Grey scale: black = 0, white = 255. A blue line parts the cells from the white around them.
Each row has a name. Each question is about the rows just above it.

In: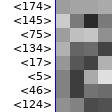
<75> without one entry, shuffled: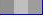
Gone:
[197]
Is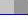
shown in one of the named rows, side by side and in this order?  no
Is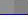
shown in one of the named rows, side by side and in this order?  yes
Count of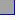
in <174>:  2
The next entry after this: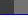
[108]
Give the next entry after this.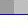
[197]
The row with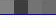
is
<46>

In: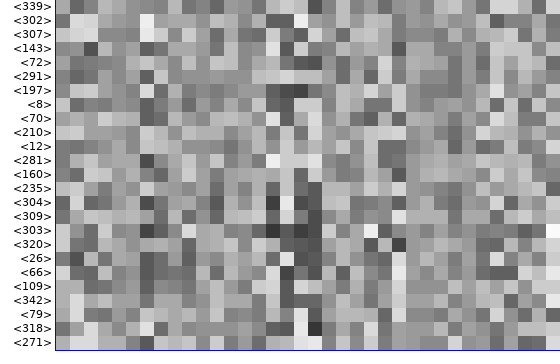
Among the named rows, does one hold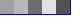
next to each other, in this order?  yes
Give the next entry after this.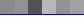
[96]
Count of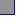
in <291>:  4

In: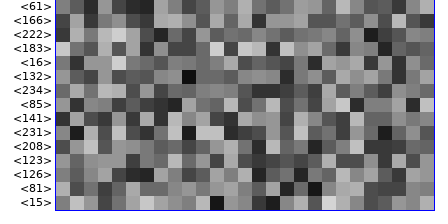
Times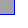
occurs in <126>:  5
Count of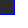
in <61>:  2
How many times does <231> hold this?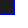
3
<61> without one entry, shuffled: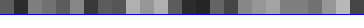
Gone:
[157]

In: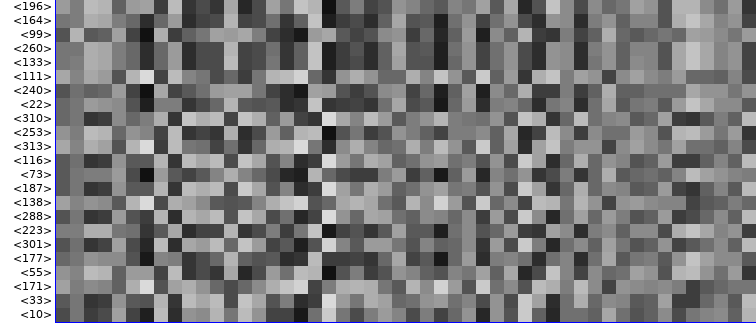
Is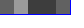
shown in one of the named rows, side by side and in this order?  yes
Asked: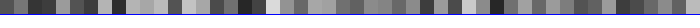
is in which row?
<288>

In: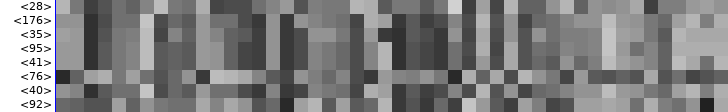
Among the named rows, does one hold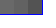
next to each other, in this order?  yes
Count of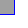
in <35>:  2
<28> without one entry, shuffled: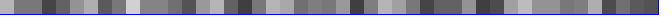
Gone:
[140]

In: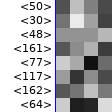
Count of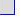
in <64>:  1
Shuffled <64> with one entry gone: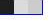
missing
[37]
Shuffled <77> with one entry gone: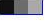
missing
[204]
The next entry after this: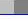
[74]
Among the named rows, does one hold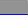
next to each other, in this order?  yes
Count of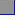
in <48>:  3

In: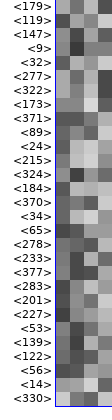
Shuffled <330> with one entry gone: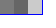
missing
[197]
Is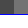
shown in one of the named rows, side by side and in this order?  yes
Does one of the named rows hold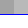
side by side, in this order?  no

